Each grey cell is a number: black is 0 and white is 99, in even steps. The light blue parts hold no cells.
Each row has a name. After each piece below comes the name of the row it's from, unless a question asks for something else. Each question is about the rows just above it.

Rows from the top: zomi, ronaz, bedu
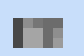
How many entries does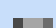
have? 4
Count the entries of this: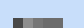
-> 5
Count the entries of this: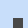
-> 1
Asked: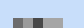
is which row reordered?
bedu

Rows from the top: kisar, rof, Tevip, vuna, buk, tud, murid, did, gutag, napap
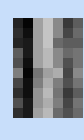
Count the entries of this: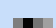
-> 4
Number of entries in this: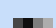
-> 4

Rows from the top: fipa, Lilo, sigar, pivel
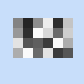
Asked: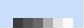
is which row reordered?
pivel
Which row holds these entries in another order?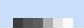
sigar
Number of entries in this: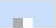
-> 2
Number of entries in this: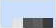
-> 4

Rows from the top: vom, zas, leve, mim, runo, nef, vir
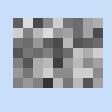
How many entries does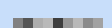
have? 9
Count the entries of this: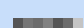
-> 7
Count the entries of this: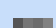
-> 4
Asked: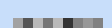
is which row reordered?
vir

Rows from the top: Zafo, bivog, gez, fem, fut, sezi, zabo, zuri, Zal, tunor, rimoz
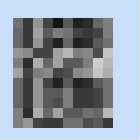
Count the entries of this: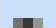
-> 3
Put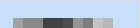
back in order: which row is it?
fem
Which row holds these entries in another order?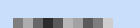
fut
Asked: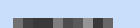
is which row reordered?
Zal
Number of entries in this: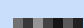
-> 7
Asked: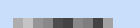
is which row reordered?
sezi
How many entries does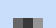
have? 3

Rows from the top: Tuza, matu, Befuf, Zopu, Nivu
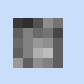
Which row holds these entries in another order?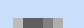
Zopu
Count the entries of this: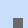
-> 1
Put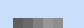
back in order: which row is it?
Befuf
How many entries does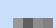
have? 4

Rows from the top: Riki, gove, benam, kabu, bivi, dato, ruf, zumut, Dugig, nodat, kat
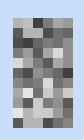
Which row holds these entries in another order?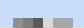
bivi
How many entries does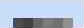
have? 6
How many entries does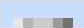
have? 6
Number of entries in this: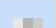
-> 3
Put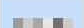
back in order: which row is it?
zumut
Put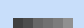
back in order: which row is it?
benam
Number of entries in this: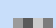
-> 4

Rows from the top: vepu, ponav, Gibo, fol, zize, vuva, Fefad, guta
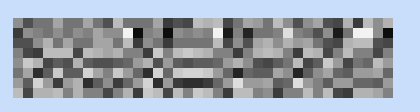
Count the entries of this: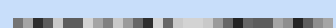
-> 32
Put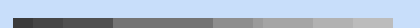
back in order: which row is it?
Gibo
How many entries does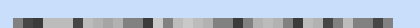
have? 38
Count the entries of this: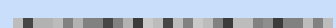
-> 32
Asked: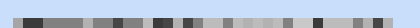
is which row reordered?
fol

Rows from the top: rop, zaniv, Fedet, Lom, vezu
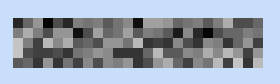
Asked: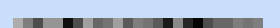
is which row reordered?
zaniv
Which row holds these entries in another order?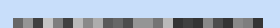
Fedet
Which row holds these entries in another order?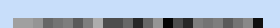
rop
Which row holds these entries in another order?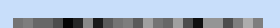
zaniv
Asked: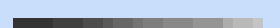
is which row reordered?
Fedet

